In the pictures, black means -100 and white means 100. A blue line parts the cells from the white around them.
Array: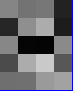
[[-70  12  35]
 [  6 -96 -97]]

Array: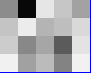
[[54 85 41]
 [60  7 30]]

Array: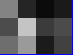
[[-40  54 -54]
 [-14  21 -79]]

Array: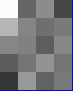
[[ 43   4 -13]
 [  5   1 -26]]

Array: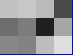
[[-14  -3 -75]
 [  6   3  48]]

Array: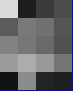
[[-29  -5 -11]
 [  2  -7 -18]]

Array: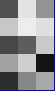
[[ 56  86  75]
 [-44 -27  58]]

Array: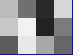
[[ 56  89 -73]
 [-28  82  32]]

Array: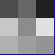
[[56 10 76]
 [37 24 16]]
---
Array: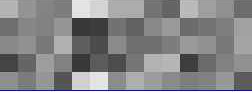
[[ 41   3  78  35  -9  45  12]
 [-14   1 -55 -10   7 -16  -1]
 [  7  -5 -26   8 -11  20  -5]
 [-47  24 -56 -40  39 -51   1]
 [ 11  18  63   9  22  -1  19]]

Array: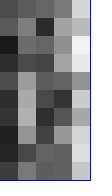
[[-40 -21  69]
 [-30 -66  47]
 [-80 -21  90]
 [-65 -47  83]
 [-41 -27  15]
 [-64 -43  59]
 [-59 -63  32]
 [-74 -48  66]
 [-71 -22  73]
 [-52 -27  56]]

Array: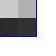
[[ 59]
 [-66]]

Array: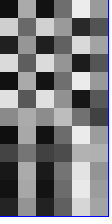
[[-88 -86  85]
 [ 62  64 -68]
 [-75 -76  70]
 [ 71  72 -78]
 [-87 -85  84]
 [ 76  76 -83]
 [  8  10 -11]
 [-88 -86  84]
 [-47 -49  40]
 [-81 -80  78]
 [-86 -85  83]
 [-72 -73  68]]

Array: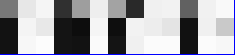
[[ -6  92  24  28  88 -24  95]
 [-86  82 -90 -89  86 -87  58]
 [-86  98 -86 -84  97 -87  94]]

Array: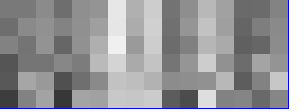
[[ -5   9  12  81  61  11  26 -16]
 [-14  14  13  80  63  17  25  -1]
 [  2  15  14  88  61   0  33 -20]
 [-33  -8  -3  66  53  17  14  29]
 [-31  20 -13  52  40  11  44   2]
 [-52  28  29  57  59 -40   2 -18]]

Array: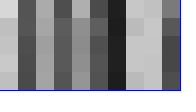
[[ 69  34  37 -76  51]
 [ 50  30  12 -77  56]
 [ 53  25  10 -75  55]
 [ 58  27  12 -75  54]
 [ 50  29  17 -77  54]]

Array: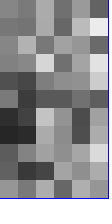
[[  5  34  21]
 [ -7  33  47]
 [  5  -6  18]
 [  1  68  29]
 [-37  -1  14]
 [ -4 -30 -11]
 [-64  53 -40]
 [-70  34 -39]
 [-28  26  30]
 [-24 -46  12]
 [ 18  36  37]]
